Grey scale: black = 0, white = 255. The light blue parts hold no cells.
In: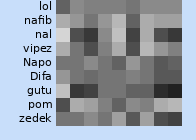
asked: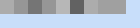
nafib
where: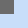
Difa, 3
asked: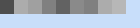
pom

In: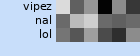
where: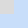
vipez, 1
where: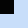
vipez, 4
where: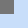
lol, 1
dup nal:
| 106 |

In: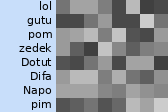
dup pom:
| 154 |
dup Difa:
| 186 |
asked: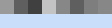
zedek
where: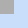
Difa, 5

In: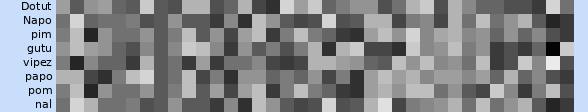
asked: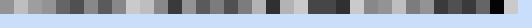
gutu
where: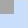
pim, 28
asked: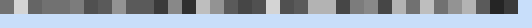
Napo

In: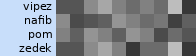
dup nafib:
| 96 |
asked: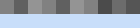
pom
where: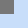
nafib, 8

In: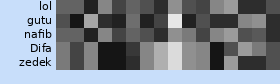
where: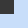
Difa, 6
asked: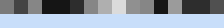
zedek
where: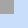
gutu, 3
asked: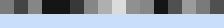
Difa
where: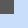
nafib, 15

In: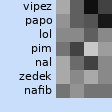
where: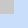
pim, 3
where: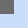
nal, 2
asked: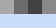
nal
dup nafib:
| 116 |
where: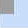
pim, 4
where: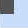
papo, 3
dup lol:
| 137 |

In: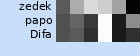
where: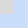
zedek, 3
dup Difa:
| 48 |
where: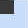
papo, 3
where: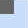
papo, 2

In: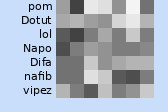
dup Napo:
| 125 |
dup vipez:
| 125 |
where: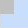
vipez, 4
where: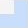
pom, 6
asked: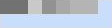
Difa
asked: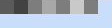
lol
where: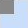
Napo, 7

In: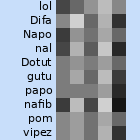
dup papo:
| 124 |
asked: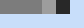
papo
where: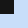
nafib, 5
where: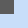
nal, 3

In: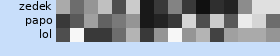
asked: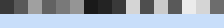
papo
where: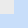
papo, 14
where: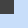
lol, 12
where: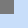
papo, 5
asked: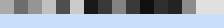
zedek

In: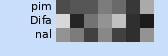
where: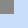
nal, 4
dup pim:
| 86 |
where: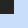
Difa, 2
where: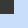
pim, 6

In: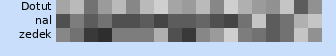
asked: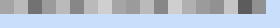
Dotut
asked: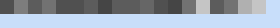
nal
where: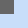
nal, 11

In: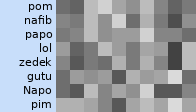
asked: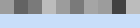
lol
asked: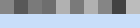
zedek
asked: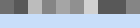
Napo
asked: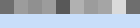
gutu

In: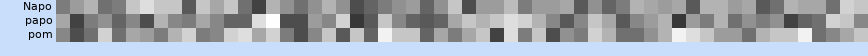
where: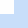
papo, 16
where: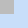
Napo, 33
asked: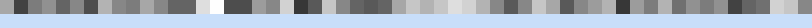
papo

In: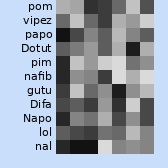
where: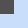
pom, 7
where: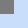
Dotut, 2
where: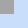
pom, 2

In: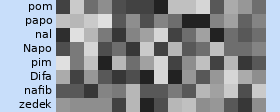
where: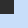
nal, 1
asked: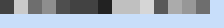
pom
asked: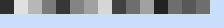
nal
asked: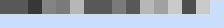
nafib
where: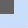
papo, 14
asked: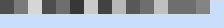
Napo

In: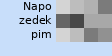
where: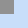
pim, 4
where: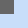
zedek, 1

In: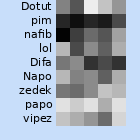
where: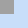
nafib, 5
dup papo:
| 225 |

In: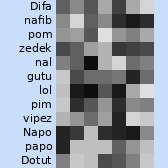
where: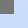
gutu, 5
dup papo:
| 191 |

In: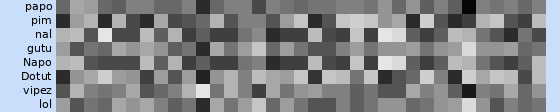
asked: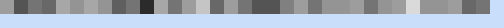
gutu
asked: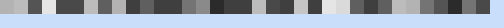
nal
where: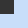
Dotut, 19
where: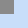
nal, 15
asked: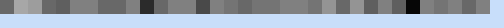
papo

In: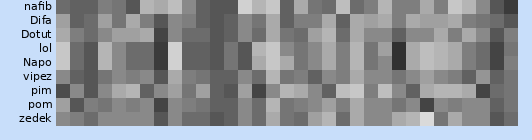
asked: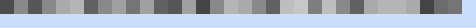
pim
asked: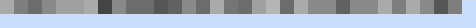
Dotut
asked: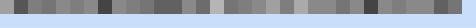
pom
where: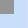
vipez, 31
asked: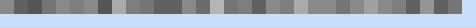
vipez
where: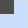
pim, 1
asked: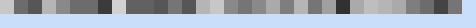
lol

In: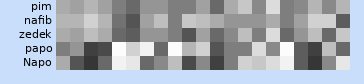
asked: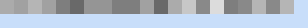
pim
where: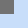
nafib, 5

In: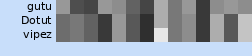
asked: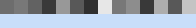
vipez
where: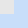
vipez, 8

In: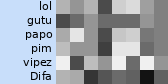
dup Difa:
| 97 |
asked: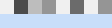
vipez
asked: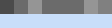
gutu
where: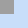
lol, 7
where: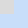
lol, 6
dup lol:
| 179 |
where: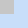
papo, 5

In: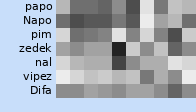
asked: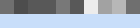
Napo
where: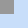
Difa, 4
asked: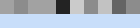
zedek

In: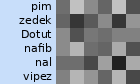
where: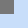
Dotut, 3
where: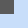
zedek, 3
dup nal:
| 110 |

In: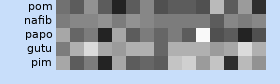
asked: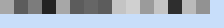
pim
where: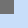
pom, 1
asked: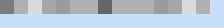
gutu
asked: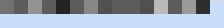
pom

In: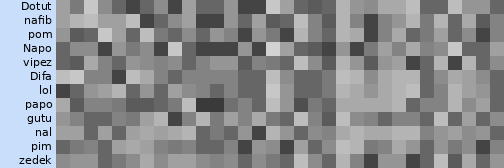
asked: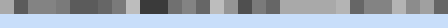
papo
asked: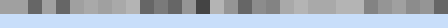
nal
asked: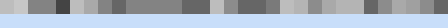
Difa
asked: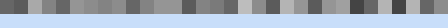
vipez
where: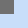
papo, 13
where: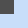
papo, 18

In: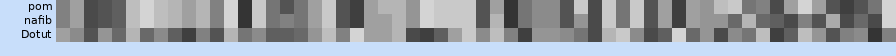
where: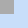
nafib, 56
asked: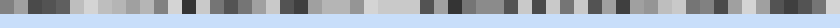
pom
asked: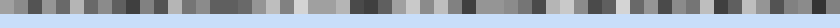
Dotut

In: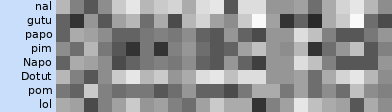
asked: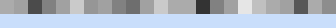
lol
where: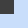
Napo, 15

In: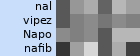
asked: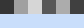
nafib
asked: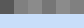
vipez
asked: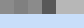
Napo
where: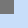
vipez, 4
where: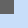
nal, 4

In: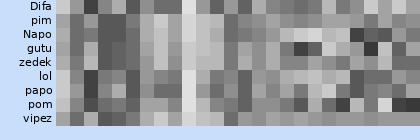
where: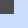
pom, 3
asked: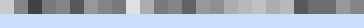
lol

